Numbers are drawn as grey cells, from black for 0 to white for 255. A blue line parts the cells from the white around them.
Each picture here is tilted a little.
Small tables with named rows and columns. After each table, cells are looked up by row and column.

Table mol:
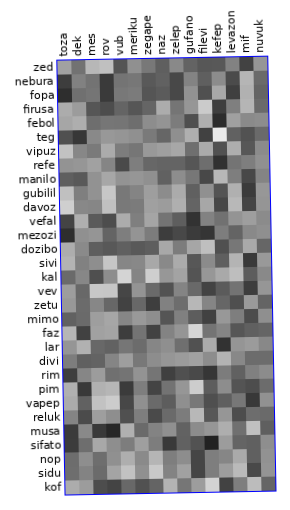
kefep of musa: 174
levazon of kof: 126
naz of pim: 115
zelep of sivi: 171
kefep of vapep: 95
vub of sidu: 194
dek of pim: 57
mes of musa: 57
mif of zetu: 154
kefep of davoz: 71
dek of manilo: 89
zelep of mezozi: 72
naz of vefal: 116
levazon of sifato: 100

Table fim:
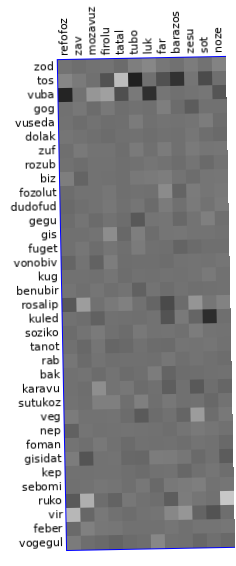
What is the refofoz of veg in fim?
123
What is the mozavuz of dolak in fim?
111
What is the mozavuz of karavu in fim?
142
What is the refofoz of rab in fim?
118
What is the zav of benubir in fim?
111
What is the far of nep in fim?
110
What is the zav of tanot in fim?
104
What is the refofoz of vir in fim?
183
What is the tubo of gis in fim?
126
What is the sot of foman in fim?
113
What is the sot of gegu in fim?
127
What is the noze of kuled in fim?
111
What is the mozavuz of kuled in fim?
97
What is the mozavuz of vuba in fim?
150
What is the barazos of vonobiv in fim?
114
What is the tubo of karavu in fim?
108
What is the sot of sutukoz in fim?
104
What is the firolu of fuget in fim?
117
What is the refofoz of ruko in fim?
89
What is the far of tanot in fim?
107
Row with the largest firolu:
vuba

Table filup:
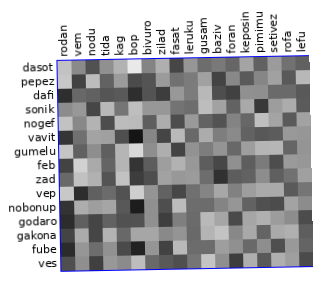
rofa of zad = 113
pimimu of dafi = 143
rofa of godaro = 141
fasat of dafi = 152
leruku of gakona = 105
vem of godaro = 96
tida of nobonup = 165

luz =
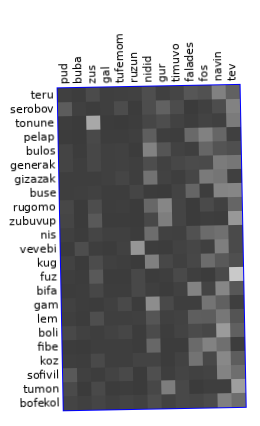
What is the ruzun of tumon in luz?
59
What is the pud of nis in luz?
64
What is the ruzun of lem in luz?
64
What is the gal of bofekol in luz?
64
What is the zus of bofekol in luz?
69
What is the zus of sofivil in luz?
61

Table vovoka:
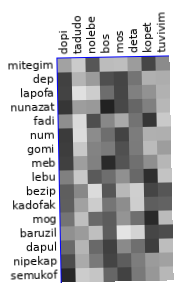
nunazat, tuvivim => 183
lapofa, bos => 109
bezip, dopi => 94
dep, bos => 79
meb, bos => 42
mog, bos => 92
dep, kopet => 176
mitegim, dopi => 162
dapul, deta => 111
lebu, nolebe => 90
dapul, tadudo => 181
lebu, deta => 104
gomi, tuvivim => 157
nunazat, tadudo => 157

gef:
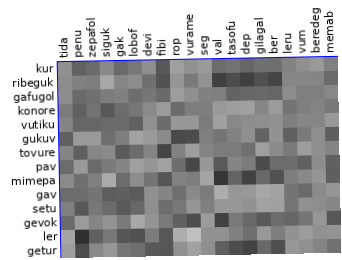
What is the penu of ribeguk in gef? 129
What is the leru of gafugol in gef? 141
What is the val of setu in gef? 152
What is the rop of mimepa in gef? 130
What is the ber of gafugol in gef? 102
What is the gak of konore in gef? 108
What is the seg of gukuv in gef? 127
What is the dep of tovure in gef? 112
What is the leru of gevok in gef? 102
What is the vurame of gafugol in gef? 143
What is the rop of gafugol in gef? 157
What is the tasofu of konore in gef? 158
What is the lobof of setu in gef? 103
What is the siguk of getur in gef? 151
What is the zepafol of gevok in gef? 133
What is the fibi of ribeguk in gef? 82
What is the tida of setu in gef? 128
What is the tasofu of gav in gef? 150
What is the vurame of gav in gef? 137
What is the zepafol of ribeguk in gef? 126
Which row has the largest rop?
ler

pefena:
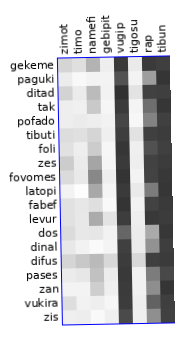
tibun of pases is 72
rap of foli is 81
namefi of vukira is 238
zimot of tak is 238
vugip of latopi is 58
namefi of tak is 201
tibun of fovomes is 56
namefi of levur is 171
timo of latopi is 253
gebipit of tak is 246
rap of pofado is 131
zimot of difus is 213
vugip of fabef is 52
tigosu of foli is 239
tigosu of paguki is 243
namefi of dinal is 250
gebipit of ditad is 242
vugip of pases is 57
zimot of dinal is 232
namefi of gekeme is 179

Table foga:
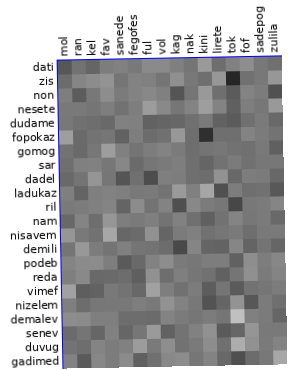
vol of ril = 131
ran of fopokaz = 106
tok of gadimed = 79
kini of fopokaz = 47
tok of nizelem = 147
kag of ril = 79

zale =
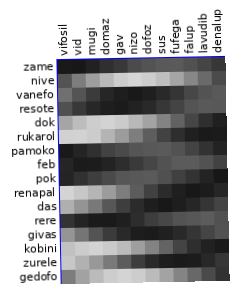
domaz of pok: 74
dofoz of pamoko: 88
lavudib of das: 53
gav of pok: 86
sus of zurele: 29
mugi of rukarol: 204
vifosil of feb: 37
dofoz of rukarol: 93
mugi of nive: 158
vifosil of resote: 80
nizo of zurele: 61
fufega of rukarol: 46
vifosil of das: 175
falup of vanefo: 71
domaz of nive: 185
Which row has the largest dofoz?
nive

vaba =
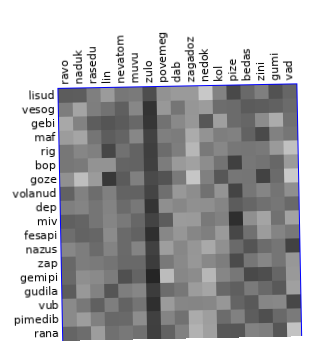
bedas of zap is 118
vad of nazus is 66
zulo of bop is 64
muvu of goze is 128
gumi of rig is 154
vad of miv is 162
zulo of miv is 67
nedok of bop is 141
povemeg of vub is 155
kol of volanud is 148
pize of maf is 129
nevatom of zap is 105
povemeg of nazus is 158

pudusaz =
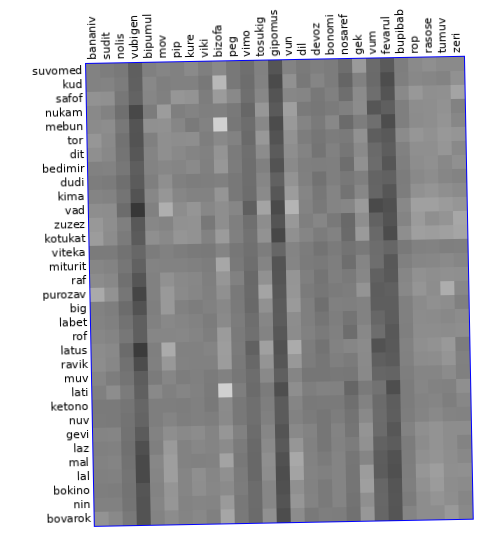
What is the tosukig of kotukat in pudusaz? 146
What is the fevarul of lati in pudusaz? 78
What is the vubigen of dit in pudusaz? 87
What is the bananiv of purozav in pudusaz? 170
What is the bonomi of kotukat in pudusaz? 130
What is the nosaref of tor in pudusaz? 122
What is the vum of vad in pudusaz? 74
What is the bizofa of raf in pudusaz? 150
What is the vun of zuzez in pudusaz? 152
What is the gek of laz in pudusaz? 145
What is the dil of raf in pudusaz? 127
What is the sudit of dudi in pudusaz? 123
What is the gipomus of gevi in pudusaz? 84

